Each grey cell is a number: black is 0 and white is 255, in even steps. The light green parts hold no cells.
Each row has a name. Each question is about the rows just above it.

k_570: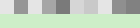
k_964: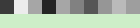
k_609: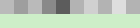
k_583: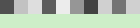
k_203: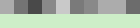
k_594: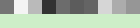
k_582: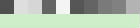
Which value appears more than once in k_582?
[100]
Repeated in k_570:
[229]
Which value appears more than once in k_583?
[208]
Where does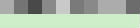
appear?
k_203
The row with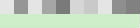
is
k_570

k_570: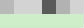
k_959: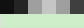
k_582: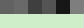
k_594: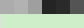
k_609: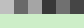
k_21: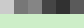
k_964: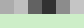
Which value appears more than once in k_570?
[211]
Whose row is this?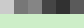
k_21

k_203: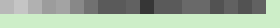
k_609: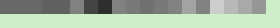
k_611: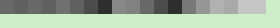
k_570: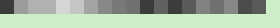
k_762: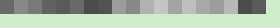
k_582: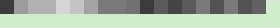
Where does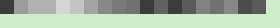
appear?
k_570
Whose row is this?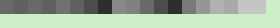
k_611
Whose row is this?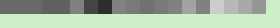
k_609

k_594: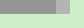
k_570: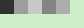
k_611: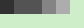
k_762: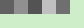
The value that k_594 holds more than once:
[150]
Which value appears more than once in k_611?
[83]
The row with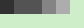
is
k_611

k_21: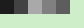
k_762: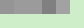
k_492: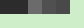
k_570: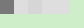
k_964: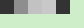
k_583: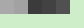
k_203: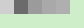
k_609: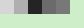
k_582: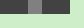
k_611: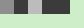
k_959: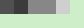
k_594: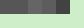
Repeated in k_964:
[51]
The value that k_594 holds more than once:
[86]
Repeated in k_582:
[66]
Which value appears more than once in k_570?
[222]
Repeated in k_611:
[59]

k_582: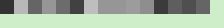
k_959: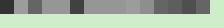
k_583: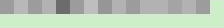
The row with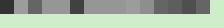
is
k_959
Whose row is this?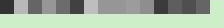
k_582
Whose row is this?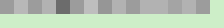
k_583

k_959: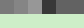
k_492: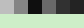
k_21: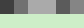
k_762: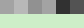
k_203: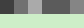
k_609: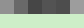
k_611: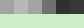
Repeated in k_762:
[163]
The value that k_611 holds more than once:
[163]
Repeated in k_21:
[170]

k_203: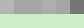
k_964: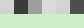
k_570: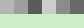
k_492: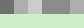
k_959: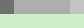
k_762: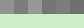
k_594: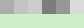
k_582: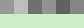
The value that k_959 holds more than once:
[173]
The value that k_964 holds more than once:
[211]
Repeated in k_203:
[166]
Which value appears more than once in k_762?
[125]
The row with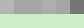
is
k_203
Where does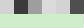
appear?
k_964

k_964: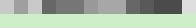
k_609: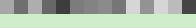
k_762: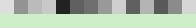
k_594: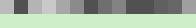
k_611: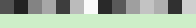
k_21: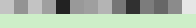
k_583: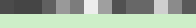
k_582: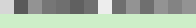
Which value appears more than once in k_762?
[96]
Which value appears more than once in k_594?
[81]
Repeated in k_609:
[214]
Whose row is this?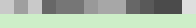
k_964
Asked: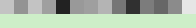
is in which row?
k_21

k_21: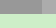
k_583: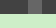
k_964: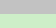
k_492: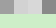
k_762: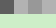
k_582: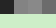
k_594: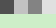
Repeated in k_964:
[194]
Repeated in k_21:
[152]
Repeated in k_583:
[66]
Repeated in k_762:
[178]
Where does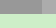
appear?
k_21

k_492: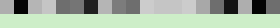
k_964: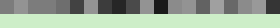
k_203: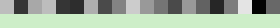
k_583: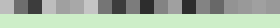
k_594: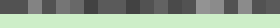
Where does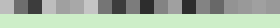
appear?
k_583
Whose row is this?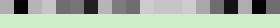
k_492
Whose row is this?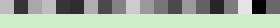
k_203

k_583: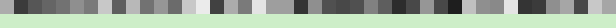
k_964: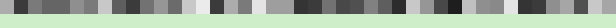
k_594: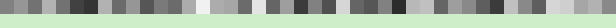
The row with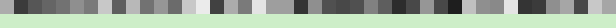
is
k_583

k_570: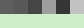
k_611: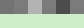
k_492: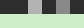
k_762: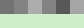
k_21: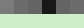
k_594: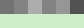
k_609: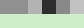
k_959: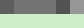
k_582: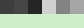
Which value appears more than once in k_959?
[115]
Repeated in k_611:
[123]
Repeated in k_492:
[45]
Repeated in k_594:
[131]
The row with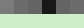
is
k_21
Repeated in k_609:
[144]
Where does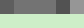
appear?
k_959

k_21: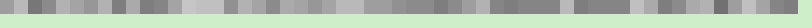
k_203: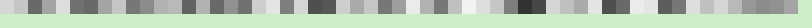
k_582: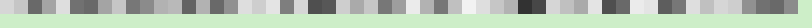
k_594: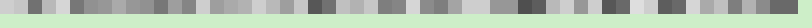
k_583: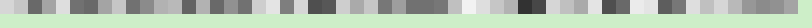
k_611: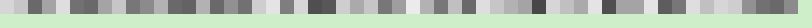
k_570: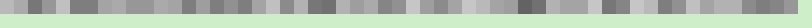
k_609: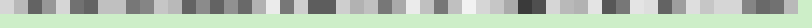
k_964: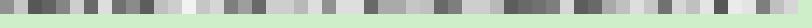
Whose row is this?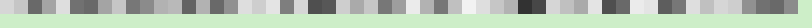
k_582
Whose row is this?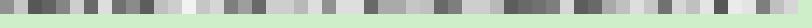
k_964
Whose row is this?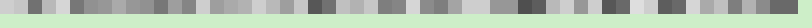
k_594
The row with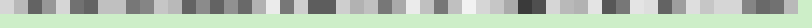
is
k_609

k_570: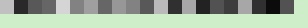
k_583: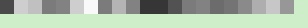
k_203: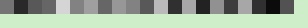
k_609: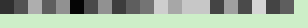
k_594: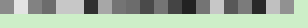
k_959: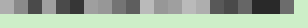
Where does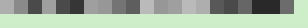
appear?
k_959
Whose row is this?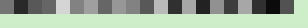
k_203
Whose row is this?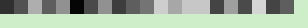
k_609

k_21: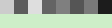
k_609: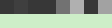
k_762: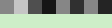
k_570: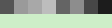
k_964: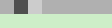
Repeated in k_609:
[55]
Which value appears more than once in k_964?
[176]
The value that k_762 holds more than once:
[134]
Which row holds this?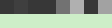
k_609

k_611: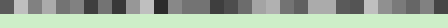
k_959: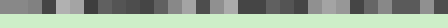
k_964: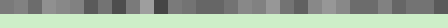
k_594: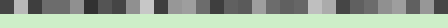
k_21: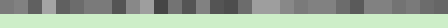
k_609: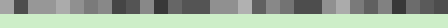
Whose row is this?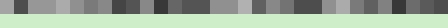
k_609
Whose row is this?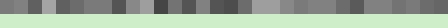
k_21
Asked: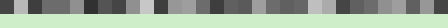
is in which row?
k_594
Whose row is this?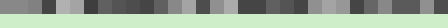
k_959

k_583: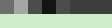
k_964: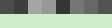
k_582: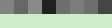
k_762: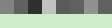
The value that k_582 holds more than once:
[110]
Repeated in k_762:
[97]

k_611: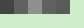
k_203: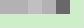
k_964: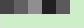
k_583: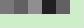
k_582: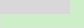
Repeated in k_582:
[216]
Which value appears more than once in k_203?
[178]
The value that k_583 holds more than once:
[97]
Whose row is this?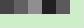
k_964
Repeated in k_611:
[97]
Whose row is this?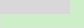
k_582
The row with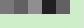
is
k_583

